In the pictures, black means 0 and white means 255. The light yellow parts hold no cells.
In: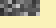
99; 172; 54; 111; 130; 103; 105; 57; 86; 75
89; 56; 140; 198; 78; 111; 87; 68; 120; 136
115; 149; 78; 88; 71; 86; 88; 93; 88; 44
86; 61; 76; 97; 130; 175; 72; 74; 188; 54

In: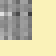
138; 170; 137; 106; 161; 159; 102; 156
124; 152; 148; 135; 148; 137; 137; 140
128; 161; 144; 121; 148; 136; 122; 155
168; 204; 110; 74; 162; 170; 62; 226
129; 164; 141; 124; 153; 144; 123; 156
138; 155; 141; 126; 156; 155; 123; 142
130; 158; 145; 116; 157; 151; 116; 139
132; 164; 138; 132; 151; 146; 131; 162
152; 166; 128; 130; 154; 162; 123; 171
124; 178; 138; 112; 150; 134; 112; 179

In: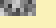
142; 149; 184; 204; 139; 127; 67; 162; 76
142; 52; 201; 190; 138; 98; 123; 114; 103
96; 114; 168; 69; 171; 80; 113; 145; 195
161; 112; 88; 80; 130; 111; 184; 136; 212

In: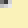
58; 209; 116
211; 233; 193

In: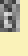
144; 102; 62; 190; 62
69; 91; 160; 118; 160
104; 56; 150; 127; 150
218; 194; 133; 145; 133
164; 54; 115; 155; 115
213; 118; 86; 177; 86
189; 187; 73; 185; 73
98; 65; 106; 157; 106

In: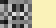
25; 152; 144; 136; 144; 113; 142; 41
109; 193; 32; 104; 32; 194; 98; 178
100; 192; 36; 105; 36; 190; 100; 168
169; 76; 224; 157; 224; 77; 163; 105
92; 194; 36; 105; 36; 190; 101; 162
18; 161; 131; 132; 131; 121; 138; 44
106; 193; 34; 105; 34; 193; 99; 174

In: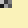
58; 128; 194
160; 86; 26
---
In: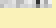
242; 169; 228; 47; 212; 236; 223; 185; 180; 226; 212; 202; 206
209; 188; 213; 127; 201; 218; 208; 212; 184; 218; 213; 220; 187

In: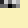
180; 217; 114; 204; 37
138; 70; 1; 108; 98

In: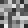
160; 44; 159; 86; 201; 107; 63
63; 207; 116; 228; 178; 172; 166
72; 91; 119; 45; 129; 132; 194
100; 86; 200; 81; 81; 201; 126
217; 219; 187; 193; 76; 158; 50
143; 173; 91; 132; 79; 184; 166
40; 201; 145; 153; 95; 239; 42

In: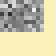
153; 156; 134; 179; 198; 111; 125; 214; 193; 116; 158
193; 148; 179; 137; 86; 158; 175; 218; 71; 221; 213
168; 99; 240; 112; 139; 121; 140; 114; 177; 158; 148
152; 146; 149; 145; 159; 93; 121; 139; 44; 154; 66
169; 113; 166; 195; 184; 130; 146; 106; 136; 176; 131
146; 162; 95; 98; 86; 137; 126; 118; 124; 138; 167
209; 135; 129; 203; 150; 127; 121; 116; 180; 77; 168
179; 128; 205; 153; 156; 126; 144; 180; 127; 180; 142

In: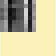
165; 27; 211; 90; 81; 59; 12; 158; 119
137; 42; 147; 96; 94; 101; 45; 144; 126
146; 34; 213; 79; 71; 30; 14; 130; 92
157; 28; 213; 84; 75; 42; 12; 144; 105
136; 40; 203; 78; 71; 30; 24; 129; 91
165; 27; 194; 94; 88; 78; 21; 164; 130
159; 33; 171; 97; 92; 93; 33; 164; 133
148; 42; 149; 97; 94; 101; 45; 156; 133

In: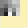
196; 203; 163; 139; 132
184; 173; 149; 107; 131
202; 140; 191; 67; 94
214; 89; 243; 28; 97
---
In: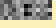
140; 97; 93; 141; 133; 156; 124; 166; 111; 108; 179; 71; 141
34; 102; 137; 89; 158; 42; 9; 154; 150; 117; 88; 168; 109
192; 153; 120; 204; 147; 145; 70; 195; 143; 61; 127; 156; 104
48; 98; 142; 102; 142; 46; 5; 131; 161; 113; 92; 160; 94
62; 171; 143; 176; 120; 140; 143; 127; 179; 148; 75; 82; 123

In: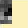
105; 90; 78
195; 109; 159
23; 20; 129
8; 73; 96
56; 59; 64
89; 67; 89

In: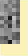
135; 174; 27; 111; 123
88; 95; 141; 78; 104
82; 107; 136; 141; 159
161; 169; 137; 132; 152
99; 159; 56; 140; 102
72; 171; 94; 95; 163
115; 192; 28; 138; 98
82; 111; 121; 154; 174
117; 167; 128; 133; 154
102; 115; 149; 108; 151
112; 151; 122; 161; 158

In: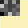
131; 94; 194; 77; 7
82; 102; 68; 96; 93
111; 74; 63; 85; 199
59; 152; 64; 152; 35

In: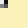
84; 133
18; 236

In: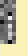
123; 11; 114; 169
76; 180; 107; 110
133; 205; 102; 102
85; 159; 111; 88
90; 218; 111; 98
84; 103; 85; 17
125; 235; 112; 95
123; 16; 105; 172
111; 113; 105; 136
162; 115; 131; 62
100; 131; 73; 146
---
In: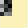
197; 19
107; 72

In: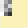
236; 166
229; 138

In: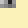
196; 151
147; 133

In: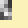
221; 182
206; 122

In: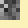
191; 64
75; 188

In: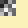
74; 47
32; 157

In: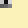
198; 16
93; 104

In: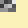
141; 61
59; 174

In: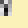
82; 225
173; 81
